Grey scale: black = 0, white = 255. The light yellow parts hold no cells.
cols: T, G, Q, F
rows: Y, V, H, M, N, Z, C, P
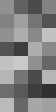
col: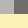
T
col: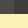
Q
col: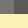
G

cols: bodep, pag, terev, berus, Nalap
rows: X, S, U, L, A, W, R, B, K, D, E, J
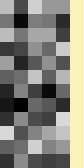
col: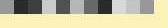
Nalap
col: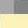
berus
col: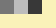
bodep
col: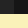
bodep
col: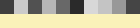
Nalap
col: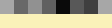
berus
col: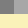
terev

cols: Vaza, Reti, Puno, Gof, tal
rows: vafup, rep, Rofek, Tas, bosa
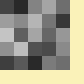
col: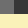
tal
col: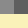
Reti
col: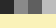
Reti
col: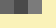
Gof
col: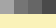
Gof

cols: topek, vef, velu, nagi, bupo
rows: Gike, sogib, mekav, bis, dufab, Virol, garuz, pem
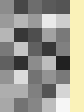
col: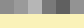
topek
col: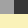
nagi
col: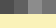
velu
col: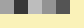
nagi
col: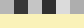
vef
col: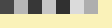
vef

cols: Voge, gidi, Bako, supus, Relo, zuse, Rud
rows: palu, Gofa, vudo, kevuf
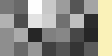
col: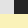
Bako
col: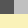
zuse
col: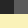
Rud
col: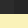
Rud
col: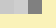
supus

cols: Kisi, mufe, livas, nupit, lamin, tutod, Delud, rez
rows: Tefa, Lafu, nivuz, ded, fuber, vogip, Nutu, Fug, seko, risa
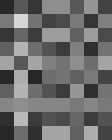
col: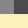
lamin
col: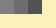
nupit
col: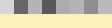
mufe
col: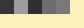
Delud

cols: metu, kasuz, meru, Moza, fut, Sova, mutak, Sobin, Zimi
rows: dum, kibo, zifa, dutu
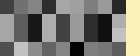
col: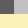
kasuz
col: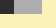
Moza
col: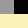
Sova
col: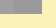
Sova

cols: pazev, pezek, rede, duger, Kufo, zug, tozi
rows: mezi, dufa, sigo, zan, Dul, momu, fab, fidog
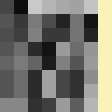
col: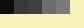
pezek
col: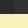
rede
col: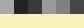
Kufo
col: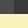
duger
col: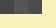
pazev

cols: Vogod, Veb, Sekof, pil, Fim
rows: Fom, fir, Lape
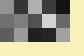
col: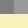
Veb
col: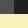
Sekof

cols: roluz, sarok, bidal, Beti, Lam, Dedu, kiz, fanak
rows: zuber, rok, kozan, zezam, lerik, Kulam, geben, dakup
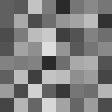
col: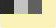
Beti
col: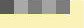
sarok

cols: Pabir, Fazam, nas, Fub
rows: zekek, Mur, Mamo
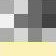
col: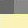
nas
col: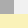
Pabir
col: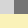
Fazam
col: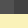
Fub

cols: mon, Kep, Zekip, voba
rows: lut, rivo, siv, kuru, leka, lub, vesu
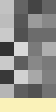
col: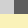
Kep
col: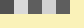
Kep
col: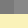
Zekip
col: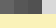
Kep
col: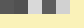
Kep
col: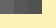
Kep
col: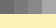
Zekip

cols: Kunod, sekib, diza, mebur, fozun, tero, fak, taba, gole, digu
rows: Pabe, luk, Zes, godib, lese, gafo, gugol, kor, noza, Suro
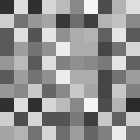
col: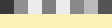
fozun
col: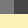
taba
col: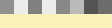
fozun
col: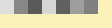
digu

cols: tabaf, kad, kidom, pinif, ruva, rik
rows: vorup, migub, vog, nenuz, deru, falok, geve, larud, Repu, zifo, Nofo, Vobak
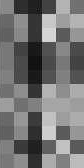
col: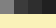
kidom
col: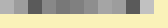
ruva
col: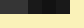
kidom

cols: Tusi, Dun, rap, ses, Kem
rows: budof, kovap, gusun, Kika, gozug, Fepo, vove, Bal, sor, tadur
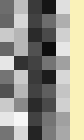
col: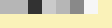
Dun
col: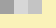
Kem
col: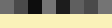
ses
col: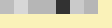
Dun
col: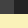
rap
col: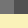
Tusi
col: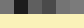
ses

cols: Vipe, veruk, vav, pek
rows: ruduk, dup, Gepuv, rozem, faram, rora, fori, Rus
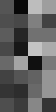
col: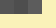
Vipe
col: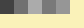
pek
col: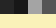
veruk
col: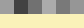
pek
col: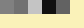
vav
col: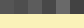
Vipe

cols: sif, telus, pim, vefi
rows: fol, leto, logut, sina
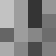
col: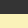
pim
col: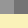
vefi
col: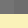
vefi
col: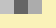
sif
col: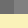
vefi
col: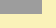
telus

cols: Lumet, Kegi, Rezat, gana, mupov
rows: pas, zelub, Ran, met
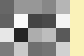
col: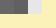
Lumet
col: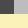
gana
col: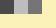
gana
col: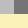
gana
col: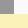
Kegi
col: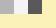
mupov
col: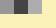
Rezat

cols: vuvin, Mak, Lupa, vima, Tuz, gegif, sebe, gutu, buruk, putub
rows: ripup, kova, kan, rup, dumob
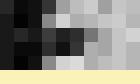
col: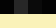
Mak
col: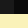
Lupa
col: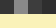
vima
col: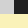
Tuz
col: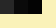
Mak

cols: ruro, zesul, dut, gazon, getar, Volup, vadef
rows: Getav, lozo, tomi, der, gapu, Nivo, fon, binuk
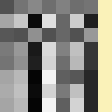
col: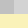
Volup
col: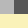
Volup
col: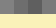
getar
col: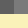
getar
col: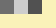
Volup
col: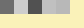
Volup
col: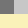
zesul

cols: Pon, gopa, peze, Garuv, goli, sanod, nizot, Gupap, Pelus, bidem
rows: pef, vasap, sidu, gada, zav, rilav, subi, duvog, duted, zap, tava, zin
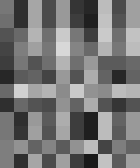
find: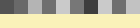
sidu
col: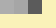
goli
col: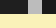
nizot
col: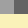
peze

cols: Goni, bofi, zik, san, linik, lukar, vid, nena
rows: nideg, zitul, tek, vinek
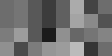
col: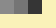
vid
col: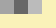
lukar
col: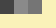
vid
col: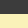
san
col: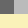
lukar
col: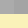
lukar
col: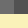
nena

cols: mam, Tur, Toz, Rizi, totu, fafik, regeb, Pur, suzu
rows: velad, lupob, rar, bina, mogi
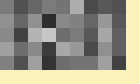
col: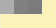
fafik
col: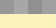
Pur
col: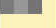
fafik

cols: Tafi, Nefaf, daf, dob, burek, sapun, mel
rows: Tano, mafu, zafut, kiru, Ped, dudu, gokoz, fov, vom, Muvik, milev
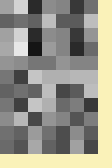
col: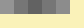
Tafi
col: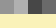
burek

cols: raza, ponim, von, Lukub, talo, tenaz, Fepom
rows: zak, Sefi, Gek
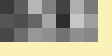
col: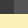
raza
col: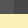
raza
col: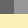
von

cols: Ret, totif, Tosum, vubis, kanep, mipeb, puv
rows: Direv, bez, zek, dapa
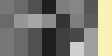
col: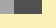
Tosum
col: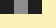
vubis
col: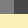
mipeb
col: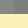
mipeb
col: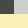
mipeb
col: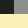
vubis

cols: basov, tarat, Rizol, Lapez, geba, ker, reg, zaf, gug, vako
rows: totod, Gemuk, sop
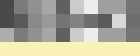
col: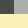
basov
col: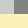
ker
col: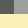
zaf

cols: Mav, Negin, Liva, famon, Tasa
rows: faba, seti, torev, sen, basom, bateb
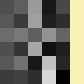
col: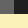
Tasa
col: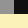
famon
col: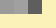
Liva
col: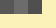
Mav
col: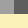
Liva
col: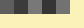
Negin
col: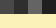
Tasa

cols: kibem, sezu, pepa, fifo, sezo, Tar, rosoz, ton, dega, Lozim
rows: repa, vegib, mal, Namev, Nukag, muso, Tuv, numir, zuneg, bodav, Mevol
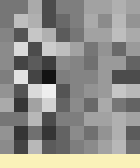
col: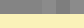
Tar
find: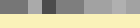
repa
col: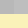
dega
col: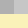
pepa
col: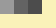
Lozim

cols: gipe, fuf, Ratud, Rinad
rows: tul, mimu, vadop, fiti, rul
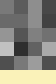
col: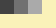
Rinad
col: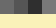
fuf
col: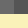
fuf
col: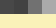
Rinad
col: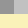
gipe
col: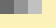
gipe
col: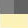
Ratud

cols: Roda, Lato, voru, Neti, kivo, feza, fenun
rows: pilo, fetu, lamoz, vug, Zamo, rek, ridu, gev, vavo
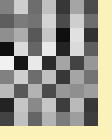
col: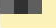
fenun
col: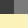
kivo
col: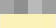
feza
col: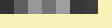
fenun
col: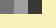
fenun
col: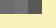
voru

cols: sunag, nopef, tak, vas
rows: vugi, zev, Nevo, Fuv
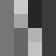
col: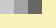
nopef
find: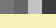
Fuv
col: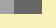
nopef
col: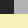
tak

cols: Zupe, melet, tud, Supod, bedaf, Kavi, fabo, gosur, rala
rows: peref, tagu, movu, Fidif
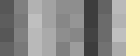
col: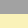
Supod
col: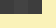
fabo

